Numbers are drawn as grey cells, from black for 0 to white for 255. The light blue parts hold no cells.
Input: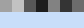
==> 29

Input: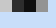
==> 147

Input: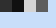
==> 93

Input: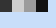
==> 17

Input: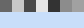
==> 229

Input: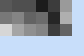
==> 28

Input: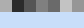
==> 128
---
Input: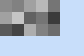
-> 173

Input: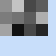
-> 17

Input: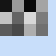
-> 73

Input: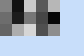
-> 214

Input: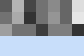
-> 126

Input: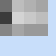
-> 165

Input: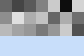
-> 151
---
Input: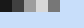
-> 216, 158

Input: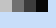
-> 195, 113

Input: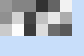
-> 252, 242

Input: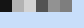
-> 211, 179

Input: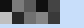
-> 191, 132

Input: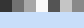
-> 249, 197
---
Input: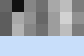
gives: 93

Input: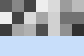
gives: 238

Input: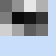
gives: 125

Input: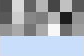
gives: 88

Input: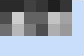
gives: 77

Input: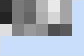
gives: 35

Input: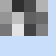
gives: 149

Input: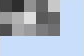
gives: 155
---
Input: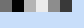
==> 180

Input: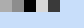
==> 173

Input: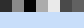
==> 172

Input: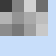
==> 200

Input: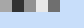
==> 167

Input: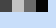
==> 107

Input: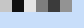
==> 198

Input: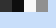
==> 144
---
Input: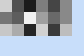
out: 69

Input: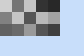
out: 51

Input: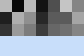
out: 197

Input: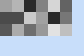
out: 214

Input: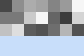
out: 154

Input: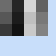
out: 213
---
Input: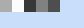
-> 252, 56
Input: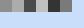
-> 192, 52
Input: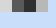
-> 215, 48
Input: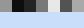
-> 232, 14
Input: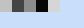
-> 214, 7
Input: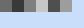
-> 199, 57
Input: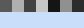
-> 198, 21
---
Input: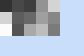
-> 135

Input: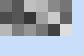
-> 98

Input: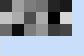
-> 215

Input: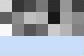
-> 139

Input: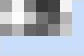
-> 181

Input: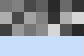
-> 214

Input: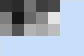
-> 228
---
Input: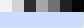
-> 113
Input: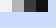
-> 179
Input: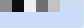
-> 238
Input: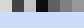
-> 95
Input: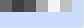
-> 172
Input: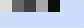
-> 65
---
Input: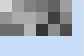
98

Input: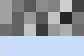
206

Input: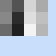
213

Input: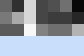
112

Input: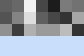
123

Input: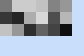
131

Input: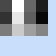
104

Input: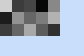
7
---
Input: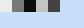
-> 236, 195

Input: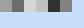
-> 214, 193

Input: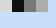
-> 216, 173

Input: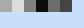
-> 221, 170

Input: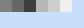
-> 239, 207

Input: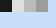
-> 222, 187

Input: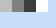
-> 253, 191

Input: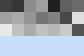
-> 233, 222

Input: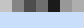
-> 196, 174

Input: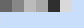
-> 217, 187
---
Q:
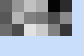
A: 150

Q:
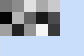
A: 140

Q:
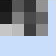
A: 86

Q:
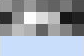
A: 119

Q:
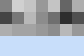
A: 208

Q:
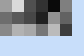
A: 218

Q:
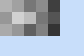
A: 161

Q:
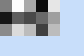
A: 252
